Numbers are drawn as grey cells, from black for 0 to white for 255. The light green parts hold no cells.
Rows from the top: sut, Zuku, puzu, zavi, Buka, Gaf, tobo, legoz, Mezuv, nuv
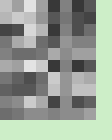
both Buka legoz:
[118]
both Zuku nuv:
[118]
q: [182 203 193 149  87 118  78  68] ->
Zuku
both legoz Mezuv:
[97]

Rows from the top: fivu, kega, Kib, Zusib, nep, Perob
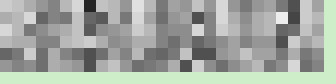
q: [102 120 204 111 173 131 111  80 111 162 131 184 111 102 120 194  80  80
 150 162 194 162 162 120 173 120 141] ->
nep
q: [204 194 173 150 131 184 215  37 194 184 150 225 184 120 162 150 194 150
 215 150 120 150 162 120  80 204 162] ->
fivu
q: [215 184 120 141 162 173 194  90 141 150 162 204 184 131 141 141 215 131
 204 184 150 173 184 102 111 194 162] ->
Kib
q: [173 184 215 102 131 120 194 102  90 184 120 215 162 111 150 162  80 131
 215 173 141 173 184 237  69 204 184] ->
kega

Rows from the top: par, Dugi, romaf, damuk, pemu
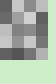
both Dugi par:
[96]
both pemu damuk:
[117]
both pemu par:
[96]
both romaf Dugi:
[105]
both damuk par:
[198]
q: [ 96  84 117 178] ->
pemu
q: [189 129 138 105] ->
romaf

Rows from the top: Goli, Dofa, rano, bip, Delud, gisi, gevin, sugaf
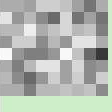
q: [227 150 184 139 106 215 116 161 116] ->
Dofa
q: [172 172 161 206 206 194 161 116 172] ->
Goli
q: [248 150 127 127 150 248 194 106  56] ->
Delud
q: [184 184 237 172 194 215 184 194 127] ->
rano

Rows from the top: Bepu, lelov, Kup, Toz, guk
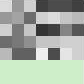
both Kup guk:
[207]
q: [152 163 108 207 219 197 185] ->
lelov
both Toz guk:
[207]
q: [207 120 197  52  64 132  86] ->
Kup
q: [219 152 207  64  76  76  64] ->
Bepu
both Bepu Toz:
[207]

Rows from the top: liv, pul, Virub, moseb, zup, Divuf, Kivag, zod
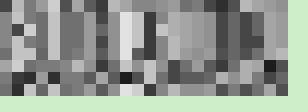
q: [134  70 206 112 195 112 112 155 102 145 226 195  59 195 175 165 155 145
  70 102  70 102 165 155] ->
Virub
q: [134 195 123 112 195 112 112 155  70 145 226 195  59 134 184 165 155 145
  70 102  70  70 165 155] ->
moseb
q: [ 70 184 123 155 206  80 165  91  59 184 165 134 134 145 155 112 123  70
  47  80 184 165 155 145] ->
liv
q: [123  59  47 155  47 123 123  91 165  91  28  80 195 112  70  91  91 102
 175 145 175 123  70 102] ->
Kivag
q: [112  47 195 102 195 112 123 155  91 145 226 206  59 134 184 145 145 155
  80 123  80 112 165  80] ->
zod

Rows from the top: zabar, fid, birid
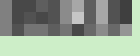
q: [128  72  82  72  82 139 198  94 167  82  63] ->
fid
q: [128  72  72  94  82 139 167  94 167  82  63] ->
zabar
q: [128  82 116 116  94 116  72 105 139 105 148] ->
birid

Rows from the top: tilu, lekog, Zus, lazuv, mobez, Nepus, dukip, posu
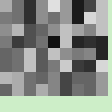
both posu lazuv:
[113]
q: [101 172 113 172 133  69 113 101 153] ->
posu
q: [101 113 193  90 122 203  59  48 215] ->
Nepus
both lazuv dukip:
[113]
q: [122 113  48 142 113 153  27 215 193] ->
lekog
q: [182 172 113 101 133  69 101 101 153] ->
dukip

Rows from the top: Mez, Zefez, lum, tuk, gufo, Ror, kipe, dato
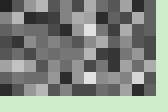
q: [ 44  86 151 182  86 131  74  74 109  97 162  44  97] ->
dato
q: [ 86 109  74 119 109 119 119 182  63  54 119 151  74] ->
gufo
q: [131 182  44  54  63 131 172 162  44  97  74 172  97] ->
Zefez
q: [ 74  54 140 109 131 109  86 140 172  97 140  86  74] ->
tuk
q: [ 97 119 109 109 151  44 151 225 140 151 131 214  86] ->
kipe

